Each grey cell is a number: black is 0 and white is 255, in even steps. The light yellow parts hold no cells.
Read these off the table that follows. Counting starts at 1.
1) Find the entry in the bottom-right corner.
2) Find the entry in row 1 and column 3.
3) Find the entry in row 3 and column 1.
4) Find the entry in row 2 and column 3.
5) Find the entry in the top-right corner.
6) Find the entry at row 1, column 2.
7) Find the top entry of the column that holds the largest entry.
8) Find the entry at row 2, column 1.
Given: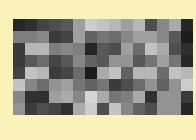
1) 38
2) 68
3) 59
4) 135
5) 38
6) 48
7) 204
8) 126

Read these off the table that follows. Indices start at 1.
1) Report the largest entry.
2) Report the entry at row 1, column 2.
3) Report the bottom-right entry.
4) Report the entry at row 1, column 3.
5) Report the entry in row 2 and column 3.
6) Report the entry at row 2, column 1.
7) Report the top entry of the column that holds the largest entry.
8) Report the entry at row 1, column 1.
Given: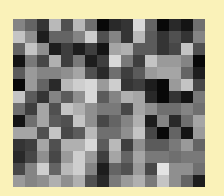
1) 227
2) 100
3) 29
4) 52
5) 29
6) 196
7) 8
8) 132

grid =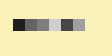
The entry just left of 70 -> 206
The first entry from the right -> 159
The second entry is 101

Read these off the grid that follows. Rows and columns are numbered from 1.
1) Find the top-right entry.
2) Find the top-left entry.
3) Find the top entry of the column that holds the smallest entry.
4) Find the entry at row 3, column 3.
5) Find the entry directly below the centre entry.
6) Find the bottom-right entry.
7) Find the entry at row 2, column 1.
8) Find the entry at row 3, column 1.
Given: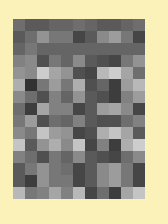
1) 110
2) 110
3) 90
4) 101
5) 129
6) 196
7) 90
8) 101

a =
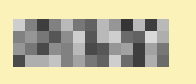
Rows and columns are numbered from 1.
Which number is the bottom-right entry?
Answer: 107
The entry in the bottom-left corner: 74
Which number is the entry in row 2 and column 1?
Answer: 129
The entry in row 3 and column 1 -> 150
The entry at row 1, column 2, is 129
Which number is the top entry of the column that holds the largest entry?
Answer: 62
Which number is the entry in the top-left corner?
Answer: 206
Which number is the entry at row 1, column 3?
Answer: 62
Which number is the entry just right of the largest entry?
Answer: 174
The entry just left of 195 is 174
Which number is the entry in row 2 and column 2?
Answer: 150
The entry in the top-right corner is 185
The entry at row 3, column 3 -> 74
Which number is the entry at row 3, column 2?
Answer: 119

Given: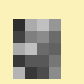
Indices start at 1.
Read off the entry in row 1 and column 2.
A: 171
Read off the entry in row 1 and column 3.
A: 192
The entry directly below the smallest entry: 66
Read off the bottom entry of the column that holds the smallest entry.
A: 180

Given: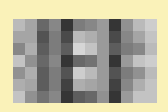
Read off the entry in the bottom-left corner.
195
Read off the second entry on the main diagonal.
165
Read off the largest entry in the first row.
205
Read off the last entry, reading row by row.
195
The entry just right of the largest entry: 195
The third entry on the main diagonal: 93
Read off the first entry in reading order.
186
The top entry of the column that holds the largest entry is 124
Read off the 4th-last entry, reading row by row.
53
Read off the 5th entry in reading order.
53
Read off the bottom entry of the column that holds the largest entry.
93
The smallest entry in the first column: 135
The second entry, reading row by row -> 165
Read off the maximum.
214
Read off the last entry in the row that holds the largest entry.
186

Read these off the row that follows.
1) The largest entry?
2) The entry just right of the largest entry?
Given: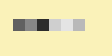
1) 228
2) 185

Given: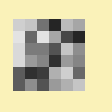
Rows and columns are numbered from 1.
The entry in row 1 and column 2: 197
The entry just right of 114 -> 37
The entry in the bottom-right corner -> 197
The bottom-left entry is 92
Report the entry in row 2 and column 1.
227
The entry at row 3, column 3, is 123
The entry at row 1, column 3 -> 114
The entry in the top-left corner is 207

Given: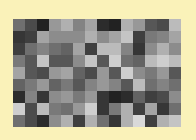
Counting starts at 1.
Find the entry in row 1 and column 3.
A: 34
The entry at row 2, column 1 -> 54
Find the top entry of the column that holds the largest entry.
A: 152
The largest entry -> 217
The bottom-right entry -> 196
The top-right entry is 187
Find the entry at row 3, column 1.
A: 63
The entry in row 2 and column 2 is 63
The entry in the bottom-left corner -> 111
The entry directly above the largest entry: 63
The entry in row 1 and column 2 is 75
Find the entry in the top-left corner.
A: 111
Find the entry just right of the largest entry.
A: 63
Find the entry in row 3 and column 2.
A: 111

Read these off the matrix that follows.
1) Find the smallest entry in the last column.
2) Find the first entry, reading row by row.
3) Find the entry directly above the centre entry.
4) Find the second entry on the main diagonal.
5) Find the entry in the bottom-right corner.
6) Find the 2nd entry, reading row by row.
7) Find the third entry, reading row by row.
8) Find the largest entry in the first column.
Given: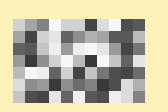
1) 89
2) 209
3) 238
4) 69
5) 130
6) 164
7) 130
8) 220
